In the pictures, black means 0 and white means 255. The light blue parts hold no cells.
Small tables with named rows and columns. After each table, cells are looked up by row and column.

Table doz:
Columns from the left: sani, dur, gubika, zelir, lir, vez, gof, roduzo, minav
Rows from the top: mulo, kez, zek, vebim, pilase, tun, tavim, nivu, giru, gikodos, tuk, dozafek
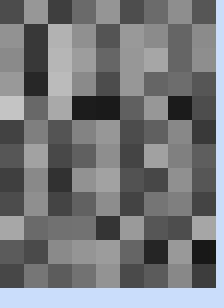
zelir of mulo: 105
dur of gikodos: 106
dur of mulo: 150
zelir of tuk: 149
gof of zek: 166
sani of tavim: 86
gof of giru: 117
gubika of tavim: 72
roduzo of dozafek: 135
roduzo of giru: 127
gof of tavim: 161
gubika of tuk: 138
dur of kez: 55
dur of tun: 127
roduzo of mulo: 142

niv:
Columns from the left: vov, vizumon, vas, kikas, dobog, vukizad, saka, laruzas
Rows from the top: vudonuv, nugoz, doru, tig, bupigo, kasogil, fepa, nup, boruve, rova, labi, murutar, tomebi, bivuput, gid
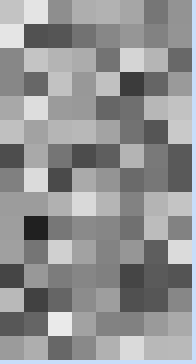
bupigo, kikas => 153
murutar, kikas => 134
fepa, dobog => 94
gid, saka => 184
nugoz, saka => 130
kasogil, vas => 181
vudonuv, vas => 142
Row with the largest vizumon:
vudonuv

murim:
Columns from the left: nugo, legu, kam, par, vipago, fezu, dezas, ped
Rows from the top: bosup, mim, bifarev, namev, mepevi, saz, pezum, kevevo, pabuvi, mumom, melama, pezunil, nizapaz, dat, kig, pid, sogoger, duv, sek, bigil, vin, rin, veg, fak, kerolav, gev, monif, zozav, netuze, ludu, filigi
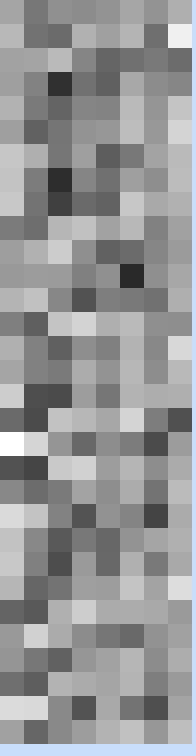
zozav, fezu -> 182
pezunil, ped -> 167
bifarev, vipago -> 101
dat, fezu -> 186
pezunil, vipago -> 144
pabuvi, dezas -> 169
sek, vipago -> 141
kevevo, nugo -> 195
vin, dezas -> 115
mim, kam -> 107
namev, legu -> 130
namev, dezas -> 140
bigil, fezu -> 181
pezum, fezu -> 120
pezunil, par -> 128
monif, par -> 140
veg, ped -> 176
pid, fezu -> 183
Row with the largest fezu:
duv

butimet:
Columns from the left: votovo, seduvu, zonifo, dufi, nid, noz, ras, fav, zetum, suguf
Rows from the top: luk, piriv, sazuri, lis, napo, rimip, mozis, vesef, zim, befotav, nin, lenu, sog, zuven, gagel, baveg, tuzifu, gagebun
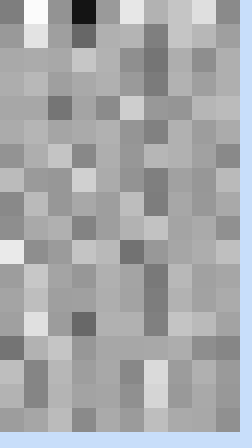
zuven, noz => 177
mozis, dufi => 136
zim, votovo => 137
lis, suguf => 175
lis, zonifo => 159
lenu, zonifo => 164
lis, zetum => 159
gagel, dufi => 151
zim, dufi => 168

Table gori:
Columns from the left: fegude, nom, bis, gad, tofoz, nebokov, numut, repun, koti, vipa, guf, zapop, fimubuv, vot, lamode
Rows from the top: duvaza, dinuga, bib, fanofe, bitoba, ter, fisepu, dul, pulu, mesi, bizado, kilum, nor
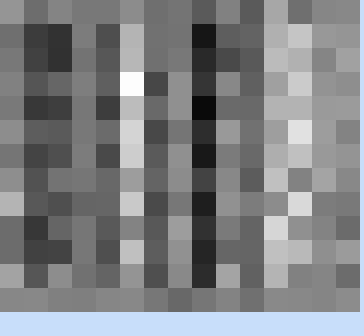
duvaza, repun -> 116
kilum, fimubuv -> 129
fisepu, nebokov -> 205
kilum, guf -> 97
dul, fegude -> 142
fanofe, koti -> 53
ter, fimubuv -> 225

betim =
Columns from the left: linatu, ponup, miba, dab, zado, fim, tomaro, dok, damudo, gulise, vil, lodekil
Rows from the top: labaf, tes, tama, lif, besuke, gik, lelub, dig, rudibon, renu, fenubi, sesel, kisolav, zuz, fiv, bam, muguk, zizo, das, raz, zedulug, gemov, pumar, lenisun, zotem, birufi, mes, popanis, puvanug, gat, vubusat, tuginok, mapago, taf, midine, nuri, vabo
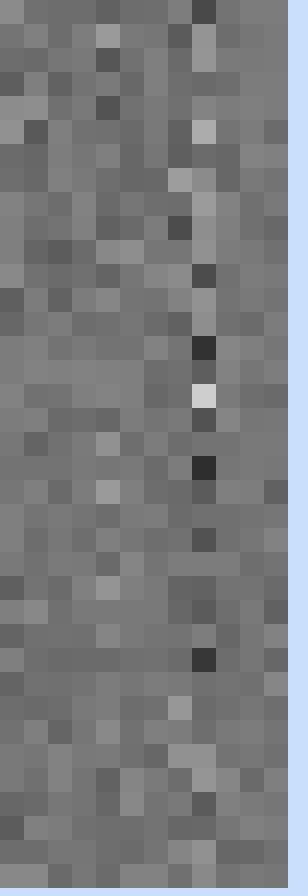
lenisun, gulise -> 123
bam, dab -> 130
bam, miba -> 128
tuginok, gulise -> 114
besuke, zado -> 83
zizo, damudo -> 81
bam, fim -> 126
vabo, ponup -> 135
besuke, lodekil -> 124
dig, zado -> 110
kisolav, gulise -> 114
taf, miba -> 119
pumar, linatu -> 127
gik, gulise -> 116
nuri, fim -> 107
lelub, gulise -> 103
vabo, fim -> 130

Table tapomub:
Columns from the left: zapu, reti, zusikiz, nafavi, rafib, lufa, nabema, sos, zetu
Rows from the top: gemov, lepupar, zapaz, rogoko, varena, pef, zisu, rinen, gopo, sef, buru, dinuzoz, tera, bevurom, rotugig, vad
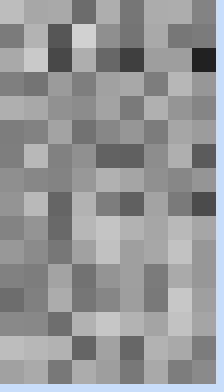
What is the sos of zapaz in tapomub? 158
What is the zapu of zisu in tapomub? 126
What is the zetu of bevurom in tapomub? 165
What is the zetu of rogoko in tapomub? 151
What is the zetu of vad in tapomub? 138
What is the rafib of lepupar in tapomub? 143
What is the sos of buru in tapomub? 194
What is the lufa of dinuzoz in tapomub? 159
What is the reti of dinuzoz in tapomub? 125

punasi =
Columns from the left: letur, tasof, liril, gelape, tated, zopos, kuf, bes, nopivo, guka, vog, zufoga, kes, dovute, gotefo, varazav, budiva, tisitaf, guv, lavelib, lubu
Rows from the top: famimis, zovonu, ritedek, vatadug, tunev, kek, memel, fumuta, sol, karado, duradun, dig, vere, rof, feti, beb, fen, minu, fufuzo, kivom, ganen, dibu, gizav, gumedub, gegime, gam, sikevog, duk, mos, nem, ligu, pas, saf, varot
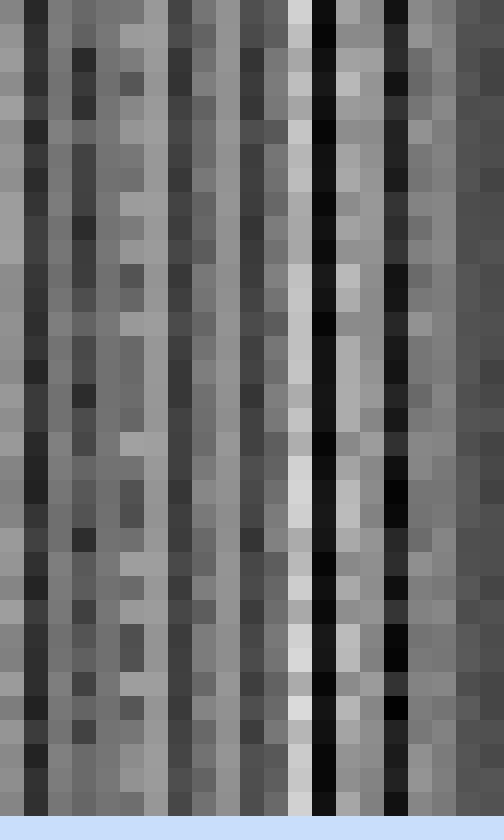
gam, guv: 135
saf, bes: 78
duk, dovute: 22
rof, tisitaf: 146
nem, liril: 119
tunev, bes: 65
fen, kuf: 151
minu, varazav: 134
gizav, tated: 114
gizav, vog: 52
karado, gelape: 44

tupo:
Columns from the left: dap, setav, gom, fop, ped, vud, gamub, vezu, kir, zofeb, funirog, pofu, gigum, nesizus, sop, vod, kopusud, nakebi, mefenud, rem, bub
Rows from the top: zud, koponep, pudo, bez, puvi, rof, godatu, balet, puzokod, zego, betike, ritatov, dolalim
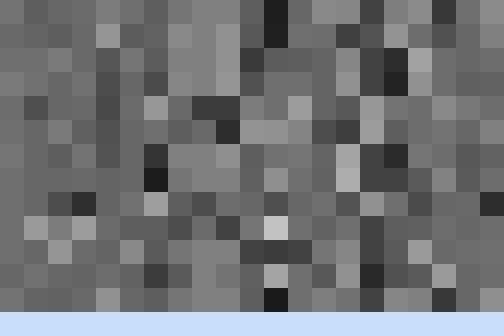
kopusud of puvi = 116
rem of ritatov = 102
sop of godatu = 165
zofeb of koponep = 144
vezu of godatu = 128
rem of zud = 110
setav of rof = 102
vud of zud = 110
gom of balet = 103
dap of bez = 122
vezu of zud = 118
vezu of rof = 93
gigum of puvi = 155

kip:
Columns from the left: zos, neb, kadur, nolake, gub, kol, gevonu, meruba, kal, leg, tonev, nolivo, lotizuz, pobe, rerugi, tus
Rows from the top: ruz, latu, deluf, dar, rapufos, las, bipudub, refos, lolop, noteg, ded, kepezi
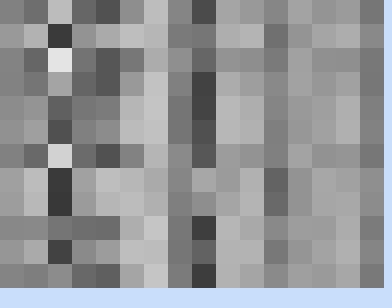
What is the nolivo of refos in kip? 99
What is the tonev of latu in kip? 180
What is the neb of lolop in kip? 184
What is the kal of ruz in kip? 75
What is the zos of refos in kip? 160
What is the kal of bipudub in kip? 87
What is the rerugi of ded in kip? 176
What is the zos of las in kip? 145
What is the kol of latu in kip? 190
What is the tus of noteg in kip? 123

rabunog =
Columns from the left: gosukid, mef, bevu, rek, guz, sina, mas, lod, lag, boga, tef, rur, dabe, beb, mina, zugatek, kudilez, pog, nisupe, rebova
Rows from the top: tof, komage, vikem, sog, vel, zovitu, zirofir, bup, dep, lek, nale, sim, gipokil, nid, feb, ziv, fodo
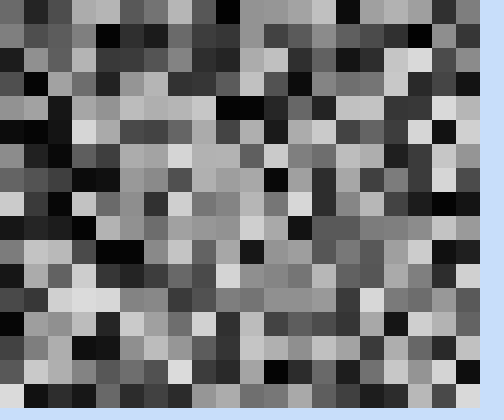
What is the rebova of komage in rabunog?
54
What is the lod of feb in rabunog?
150
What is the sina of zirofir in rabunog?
172
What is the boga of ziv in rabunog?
41
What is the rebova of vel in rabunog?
182
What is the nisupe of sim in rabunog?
45
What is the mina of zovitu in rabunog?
67
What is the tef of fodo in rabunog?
111
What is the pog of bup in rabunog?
59
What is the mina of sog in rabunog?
111
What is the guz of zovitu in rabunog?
170
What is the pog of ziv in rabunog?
148
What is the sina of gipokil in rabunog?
131
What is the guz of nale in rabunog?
4
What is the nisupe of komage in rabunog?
142
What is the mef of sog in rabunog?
5
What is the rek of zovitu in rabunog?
214
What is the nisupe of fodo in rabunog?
73
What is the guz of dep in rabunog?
106

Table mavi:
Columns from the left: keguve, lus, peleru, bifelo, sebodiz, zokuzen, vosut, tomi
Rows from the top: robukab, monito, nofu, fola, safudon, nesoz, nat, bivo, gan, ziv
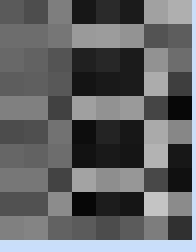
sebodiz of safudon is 145
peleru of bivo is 67
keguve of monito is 108
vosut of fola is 172
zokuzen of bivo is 151
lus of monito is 108
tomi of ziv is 48
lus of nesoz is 79
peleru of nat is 108
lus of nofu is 99
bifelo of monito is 154
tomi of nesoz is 135
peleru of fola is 87
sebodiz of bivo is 142
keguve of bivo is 119
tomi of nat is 23

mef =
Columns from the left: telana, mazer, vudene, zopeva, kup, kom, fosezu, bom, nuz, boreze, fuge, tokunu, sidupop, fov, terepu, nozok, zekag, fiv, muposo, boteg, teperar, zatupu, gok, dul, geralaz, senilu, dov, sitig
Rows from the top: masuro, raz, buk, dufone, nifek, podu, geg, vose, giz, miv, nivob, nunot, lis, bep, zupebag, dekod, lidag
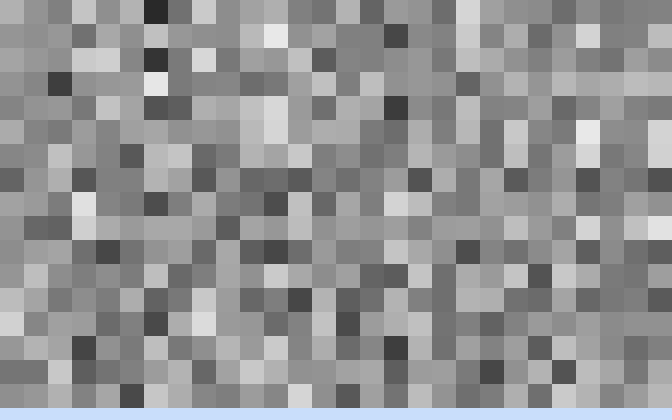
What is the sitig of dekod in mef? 170
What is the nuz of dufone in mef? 133
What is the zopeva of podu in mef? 155
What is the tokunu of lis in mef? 125
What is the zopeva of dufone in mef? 144
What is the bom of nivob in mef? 157
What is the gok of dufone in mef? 149
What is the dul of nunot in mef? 201
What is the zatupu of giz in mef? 155
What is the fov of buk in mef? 91
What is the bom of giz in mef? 126
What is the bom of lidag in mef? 173
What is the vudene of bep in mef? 159
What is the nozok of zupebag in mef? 134
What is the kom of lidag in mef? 72
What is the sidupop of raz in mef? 144
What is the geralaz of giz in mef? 118
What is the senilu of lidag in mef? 132
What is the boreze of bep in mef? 154
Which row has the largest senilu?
dufone

